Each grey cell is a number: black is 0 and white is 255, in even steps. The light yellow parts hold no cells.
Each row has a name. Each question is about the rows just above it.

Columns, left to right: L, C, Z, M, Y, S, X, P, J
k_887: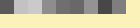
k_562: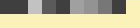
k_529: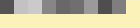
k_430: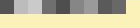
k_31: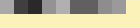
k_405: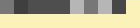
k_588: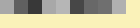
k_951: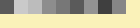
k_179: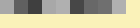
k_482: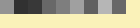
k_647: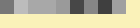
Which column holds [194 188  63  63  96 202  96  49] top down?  C
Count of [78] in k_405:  3
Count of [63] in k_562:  4
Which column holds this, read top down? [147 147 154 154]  X
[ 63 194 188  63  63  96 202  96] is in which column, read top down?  C

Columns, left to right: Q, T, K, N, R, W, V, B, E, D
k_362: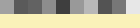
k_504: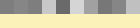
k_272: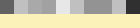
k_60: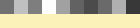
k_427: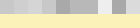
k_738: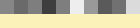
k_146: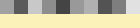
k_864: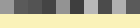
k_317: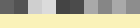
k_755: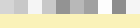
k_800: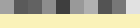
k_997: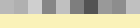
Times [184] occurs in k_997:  1
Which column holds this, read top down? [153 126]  W
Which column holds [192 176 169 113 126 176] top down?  E
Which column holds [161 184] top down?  Q

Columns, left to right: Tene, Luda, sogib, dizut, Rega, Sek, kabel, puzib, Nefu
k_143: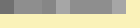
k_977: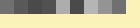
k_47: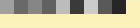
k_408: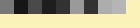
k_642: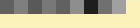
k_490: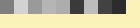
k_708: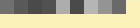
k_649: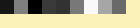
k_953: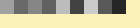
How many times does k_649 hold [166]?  1
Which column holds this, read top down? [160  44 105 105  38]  Nefu
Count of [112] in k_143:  1
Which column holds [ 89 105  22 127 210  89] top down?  Luda
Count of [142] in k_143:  5
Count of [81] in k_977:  1
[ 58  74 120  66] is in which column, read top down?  Sek

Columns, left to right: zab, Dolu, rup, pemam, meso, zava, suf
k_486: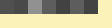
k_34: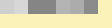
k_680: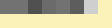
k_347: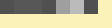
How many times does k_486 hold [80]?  1
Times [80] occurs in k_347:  3
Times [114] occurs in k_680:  3
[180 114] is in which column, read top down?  meso

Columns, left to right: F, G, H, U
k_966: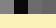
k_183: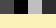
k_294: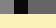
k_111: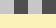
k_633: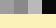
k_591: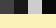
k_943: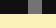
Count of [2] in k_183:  1
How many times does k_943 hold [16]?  3
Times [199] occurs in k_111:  2
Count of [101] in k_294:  2
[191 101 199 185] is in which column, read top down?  H
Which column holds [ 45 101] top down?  U
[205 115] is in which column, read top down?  H

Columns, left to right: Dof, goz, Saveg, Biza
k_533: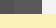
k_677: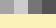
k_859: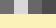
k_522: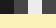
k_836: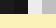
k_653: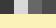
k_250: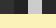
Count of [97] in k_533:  0
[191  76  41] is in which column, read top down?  Biza
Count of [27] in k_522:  1
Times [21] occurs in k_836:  1
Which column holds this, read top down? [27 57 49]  Dof

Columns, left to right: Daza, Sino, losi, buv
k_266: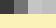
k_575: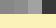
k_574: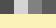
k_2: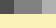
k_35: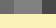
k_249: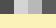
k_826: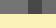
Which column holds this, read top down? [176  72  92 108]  buv
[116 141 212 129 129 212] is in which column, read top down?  Sino
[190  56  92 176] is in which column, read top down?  buv
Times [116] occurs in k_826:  2
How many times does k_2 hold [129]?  2
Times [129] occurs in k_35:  2

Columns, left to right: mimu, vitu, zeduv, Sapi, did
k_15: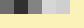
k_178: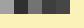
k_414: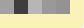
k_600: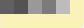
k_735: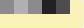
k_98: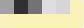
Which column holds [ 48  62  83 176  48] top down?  vitu
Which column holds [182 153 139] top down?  zeduv
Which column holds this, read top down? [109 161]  mimu
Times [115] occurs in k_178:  1
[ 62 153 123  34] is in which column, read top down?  Sapi

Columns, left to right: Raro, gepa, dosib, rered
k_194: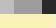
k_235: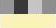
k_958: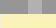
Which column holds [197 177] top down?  dosib
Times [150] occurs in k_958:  3
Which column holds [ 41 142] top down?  rered
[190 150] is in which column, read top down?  Raro
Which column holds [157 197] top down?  dosib

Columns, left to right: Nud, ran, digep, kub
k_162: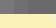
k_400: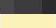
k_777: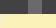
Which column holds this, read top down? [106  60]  digep
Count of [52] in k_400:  0
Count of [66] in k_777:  3
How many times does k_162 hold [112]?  1

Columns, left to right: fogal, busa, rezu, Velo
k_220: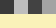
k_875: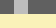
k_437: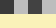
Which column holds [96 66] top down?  rezu
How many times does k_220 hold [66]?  1
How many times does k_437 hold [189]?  2
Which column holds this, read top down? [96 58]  fogal
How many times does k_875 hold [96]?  3
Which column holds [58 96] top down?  fogal

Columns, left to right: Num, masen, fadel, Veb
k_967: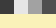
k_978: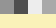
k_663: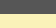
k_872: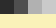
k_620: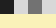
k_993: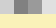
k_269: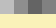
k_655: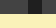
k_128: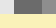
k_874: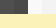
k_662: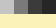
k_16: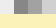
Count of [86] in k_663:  4
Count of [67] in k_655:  3
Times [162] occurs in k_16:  1
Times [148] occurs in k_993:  0
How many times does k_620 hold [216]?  2

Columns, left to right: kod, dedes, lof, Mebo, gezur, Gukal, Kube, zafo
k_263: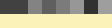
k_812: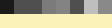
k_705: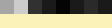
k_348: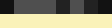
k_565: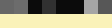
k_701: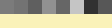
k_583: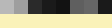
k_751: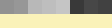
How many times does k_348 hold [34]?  2
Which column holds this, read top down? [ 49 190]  Kube
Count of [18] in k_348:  2
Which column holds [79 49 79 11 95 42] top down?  lof
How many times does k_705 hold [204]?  1
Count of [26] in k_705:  3

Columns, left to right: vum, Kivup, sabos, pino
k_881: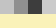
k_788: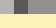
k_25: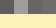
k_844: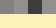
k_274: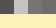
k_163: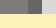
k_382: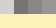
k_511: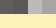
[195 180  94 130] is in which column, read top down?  vum
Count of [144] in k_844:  2
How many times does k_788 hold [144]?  2

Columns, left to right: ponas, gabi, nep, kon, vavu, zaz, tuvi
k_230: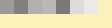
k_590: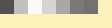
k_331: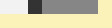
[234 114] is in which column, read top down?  tuvi
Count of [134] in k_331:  4
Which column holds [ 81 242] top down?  ponas
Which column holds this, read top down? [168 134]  vavu
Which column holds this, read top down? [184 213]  kon
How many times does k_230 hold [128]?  1

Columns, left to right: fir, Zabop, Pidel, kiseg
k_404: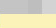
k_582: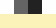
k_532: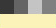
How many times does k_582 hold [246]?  0
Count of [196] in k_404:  2

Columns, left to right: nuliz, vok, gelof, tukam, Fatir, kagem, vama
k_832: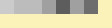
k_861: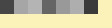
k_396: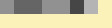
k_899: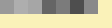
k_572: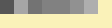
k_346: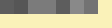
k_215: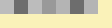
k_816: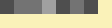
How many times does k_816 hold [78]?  3
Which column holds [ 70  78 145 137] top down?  kagem
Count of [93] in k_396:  0
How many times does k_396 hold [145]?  3
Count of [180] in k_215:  2
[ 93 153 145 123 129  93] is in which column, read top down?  Fatir
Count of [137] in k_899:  1

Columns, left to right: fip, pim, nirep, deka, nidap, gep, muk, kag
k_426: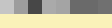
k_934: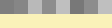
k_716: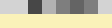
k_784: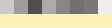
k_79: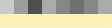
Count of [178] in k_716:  1
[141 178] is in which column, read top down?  deka
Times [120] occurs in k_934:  1
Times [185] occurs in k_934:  1
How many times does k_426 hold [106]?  2
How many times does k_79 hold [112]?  1
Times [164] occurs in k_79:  0

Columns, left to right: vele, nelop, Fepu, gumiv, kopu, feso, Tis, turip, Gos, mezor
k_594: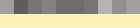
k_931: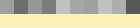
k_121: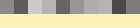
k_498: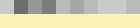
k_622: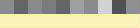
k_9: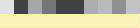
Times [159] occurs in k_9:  0
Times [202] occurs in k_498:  3
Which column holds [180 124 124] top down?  gumiv
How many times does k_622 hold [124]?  1

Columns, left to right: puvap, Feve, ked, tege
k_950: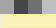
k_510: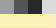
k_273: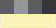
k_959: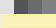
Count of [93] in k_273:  2
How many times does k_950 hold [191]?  1

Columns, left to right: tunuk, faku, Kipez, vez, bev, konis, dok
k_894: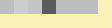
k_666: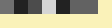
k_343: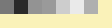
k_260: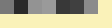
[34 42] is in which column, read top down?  faku
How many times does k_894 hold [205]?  1

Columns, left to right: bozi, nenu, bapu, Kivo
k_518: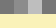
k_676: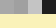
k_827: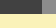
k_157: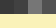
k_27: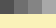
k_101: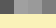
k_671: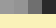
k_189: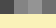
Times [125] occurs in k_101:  1
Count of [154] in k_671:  1
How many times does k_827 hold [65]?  3

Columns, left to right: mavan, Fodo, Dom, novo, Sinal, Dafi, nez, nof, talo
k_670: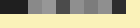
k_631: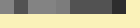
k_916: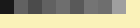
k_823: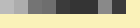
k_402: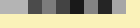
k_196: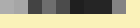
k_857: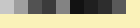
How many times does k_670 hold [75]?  1
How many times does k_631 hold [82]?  4
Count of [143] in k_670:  2

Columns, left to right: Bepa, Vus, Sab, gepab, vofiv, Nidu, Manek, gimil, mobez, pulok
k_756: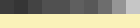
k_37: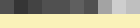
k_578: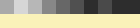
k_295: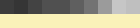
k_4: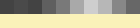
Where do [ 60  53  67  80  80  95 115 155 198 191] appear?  k_295
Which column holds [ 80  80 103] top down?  vofiv
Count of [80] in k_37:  4
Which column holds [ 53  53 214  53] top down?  Vus

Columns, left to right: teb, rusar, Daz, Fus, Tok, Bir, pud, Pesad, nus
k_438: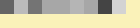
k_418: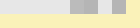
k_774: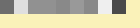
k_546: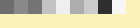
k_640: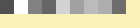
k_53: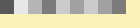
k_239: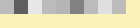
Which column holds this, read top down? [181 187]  Bir
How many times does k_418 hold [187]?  1
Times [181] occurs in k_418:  2
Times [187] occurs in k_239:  4
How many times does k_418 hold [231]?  6

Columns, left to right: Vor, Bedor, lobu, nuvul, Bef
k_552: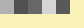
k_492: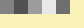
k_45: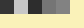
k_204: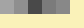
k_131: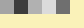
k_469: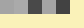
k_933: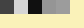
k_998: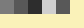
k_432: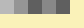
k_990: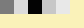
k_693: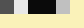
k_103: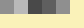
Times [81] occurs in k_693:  1
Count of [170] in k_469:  1
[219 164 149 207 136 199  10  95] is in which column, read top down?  nuvul
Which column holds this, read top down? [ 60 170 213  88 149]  Bedor

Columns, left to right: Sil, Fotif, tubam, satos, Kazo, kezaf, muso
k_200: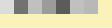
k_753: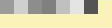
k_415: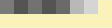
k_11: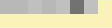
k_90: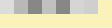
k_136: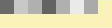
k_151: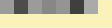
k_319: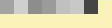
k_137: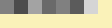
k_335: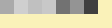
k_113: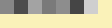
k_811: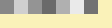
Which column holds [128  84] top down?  satos
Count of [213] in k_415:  1
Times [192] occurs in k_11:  3
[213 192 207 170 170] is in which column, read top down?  muso

